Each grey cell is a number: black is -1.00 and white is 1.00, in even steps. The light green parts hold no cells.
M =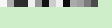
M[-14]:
0.94
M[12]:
-0.03
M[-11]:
-0.65
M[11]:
0.25
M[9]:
-0.90

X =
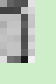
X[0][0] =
0.27
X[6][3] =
-0.37
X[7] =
[0.40, 0.52, 0.52, -0.27, 0.53]
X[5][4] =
0.56
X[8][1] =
-0.09
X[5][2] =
0.45
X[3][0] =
0.36
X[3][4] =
0.54
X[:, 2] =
[-0.33, -0.46, 0.48, 0.54, 0.56, 0.45, 0.52, 0.52, -0.18]
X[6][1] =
0.54
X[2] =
[0.50, 0.50, 0.48, -0.38, 0.56]
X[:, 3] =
[-0.37, 0.54, -0.38, -0.25, -0.35, -0.40, -0.37, -0.27, -0.81]
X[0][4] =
0.77
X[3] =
[0.36, 0.53, 0.54, -0.25, 0.54]

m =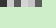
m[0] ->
-0.60
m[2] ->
-0.30
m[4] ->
0.54
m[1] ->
0.59

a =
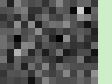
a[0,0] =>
-0.17
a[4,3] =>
-0.41
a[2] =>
[-0.60, -0.42, -0.64, -0.17, -0.68, -0.30, -0.09, -0.43, -0.50, -0.19, -0.35, 0.14, 0.00, -0.29]
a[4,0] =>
-0.25
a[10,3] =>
-0.28
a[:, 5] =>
[-0.35, -0.59, -0.30, -0.79, 0.10, -0.49, -0.65, -0.35, -0.25, -0.44, -0.10, -0.47]
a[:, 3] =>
[-0.26, -0.03, -0.17, -0.62, -0.41, -0.39, 0.06, -0.09, -0.46, -0.74, -0.28, -0.43]
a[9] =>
[-0.43, -0.50, -0.25, -0.74, -0.14, -0.44, 0.02, -0.53, -0.13, -0.26, -0.37, -0.40, -0.36, -0.39]
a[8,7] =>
-0.58
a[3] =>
[-0.43, -0.59, 0.10, -0.62, 0.09, -0.79, -0.28, -0.11, -0.15, 0.09, -0.33, -0.50, -0.86, -0.50]
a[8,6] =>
-0.49
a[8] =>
[-0.09, -0.77, -0.22, -0.46, -0.43, -0.25, -0.49, -0.58, -0.76, -0.46, -0.43, -0.10, -0.74, -0.64]
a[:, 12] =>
[-0.19, -0.99, 0.00, -0.86, -0.38, -0.58, -0.67, -0.40, -0.74, -0.36, -0.57, -0.33]
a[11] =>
[-0.49, -0.41, -0.48, -0.43, -0.86, -0.47, 0.03, -0.28, -0.39, -0.39, -0.36, -0.21, -0.33, -0.04]
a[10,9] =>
0.05
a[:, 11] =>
[-0.21, 0.60, 0.14, -0.50, -0.29, -0.21, -0.55, -0.40, -0.10, -0.40, -0.13, -0.21]
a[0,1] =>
-0.74
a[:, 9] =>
[-0.34, -0.34, -0.19, 0.09, -0.53, 0.10, -0.41, -0.80, -0.46, -0.26, 0.05, -0.39]
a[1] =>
[-0.38, -0.34, -0.13, -0.03, -0.60, -0.59, -0.34, -0.64, -0.27, -0.34, -0.92, 0.60, -0.99, -0.21]
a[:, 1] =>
[-0.74, -0.34, -0.42, -0.59, -0.26, -0.41, -0.28, -0.74, -0.77, -0.50, -0.34, -0.41]
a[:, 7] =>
[-0.31, -0.64, -0.43, -0.11, -0.59, -0.72, -0.42, -0.46, -0.58, -0.53, -0.49, -0.28]
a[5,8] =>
-0.99
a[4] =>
[-0.25, -0.26, -0.15, -0.41, -0.31, 0.10, -0.52, -0.59, -0.38, -0.53, -0.38, -0.29, -0.38, -0.74]
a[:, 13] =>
[-0.55, -0.21, -0.29, -0.50, -0.74, -0.67, -0.19, -0.86, -0.64, -0.39, 0.13, -0.04]
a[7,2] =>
0.40

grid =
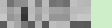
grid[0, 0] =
0.44
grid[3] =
[-0.28, 0.47, 0.30, -0.06, -0.29, 0.39, -0.31, 0.49, 0.44, 0.46, -0.29, -0.28, -0.30]
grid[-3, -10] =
-0.52
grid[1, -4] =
0.22
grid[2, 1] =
0.16
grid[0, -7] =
0.46
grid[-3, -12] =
0.24
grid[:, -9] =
[0.48, 0.45, 0.49, -0.29]
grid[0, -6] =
-0.10
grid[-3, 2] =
0.36
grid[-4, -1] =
0.43
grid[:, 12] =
[0.43, 0.48, 0.55, -0.30]
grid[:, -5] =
[-0.06, 0.27, 0.18, 0.44]

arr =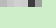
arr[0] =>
0.46
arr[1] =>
0.57

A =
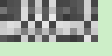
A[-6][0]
-0.52
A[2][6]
-0.32
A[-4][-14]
-0.50
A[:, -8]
[-0.46, -0.29, -0.32, 0.80, 0.47, -0.34]
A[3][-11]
-0.41
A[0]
[-0.52, -0.39, -0.36, 0.57, -0.34, 0.57, -0.46, 0.71, -0.45, -0.44, -0.36, -0.29, 0.62, -0.46]
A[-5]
[-0.08, -0.35, -0.33, 0.71, -0.16, 0.46, -0.29, 0.49, -0.30, -0.17, -0.40, -0.28, 0.63, -0.18]
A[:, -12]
[-0.36, -0.33, -0.32, 0.69, 0.41, -0.50]
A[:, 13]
[-0.46, -0.18, -0.50, 0.66, 0.57, -0.33]
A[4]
[0.59, 0.65, 0.41, -0.02, 0.49, 0.00, 0.47, -0.09, 0.48, 0.66, 0.11, 0.54, -0.13, 0.57]
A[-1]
[-0.30, -0.43, -0.50, 0.62, -0.41, 0.51, -0.34, 0.64, -0.45, -0.44, -0.55, -0.45, 0.77, -0.33]
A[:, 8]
[-0.45, -0.30, -0.35, 0.74, 0.48, -0.45]
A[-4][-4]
-0.44
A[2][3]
0.72
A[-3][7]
-0.47

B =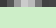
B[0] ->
-0.54
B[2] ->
0.22
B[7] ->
-0.46

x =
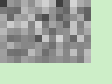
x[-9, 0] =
-0.52
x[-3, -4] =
0.01
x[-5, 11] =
0.10
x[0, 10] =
0.66
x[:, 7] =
[0.41, 0.16, 0.14, 0.29, -0.16, 0.04, -0.11, 0.06, 0.09]
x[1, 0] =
-0.04
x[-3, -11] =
0.15
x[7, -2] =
0.05
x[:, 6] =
[0.63, 0.41, -0.39, -0.05, 0.11, 0.56, 0.07, -0.13, -0.01]
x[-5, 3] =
0.31
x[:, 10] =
[0.66, 0.44, 0.12, 0.53, 0.53, -0.19, 0.10, 0.49, 0.14]
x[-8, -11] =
-0.16
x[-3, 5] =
0.21
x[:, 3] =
[0.35, 0.44, 0.23, 0.58, 0.31, 0.07, 0.06, -0.07, 0.25]
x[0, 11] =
0.35
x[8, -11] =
0.00
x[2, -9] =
0.48
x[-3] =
[0.14, 0.39, 0.15, 0.06, 0.07, 0.21, 0.07, -0.11, 0.27, 0.01, 0.10, 0.05, 0.10]
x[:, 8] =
[-0.50, -0.06, -0.25, 0.11, 0.10, 0.65, 0.27, 0.36, 0.14]
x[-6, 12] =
0.45
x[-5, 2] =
0.12
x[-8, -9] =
0.26
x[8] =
[0.23, 0.13, 0.00, 0.25, 0.17, 0.05, -0.01, 0.09, 0.14, 0.06, 0.14, -0.02, 0.41]
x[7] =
[0.25, -0.10, -0.12, -0.07, 0.46, 0.21, -0.13, 0.06, 0.36, 0.06, 0.49, 0.05, 0.46]
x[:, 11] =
[0.35, -0.06, 0.32, 0.03, 0.10, 0.53, 0.05, 0.05, -0.02]
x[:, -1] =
[0.21, -0.23, -0.25, 0.45, 0.31, 0.03, 0.10, 0.46, 0.41]
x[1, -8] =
0.18
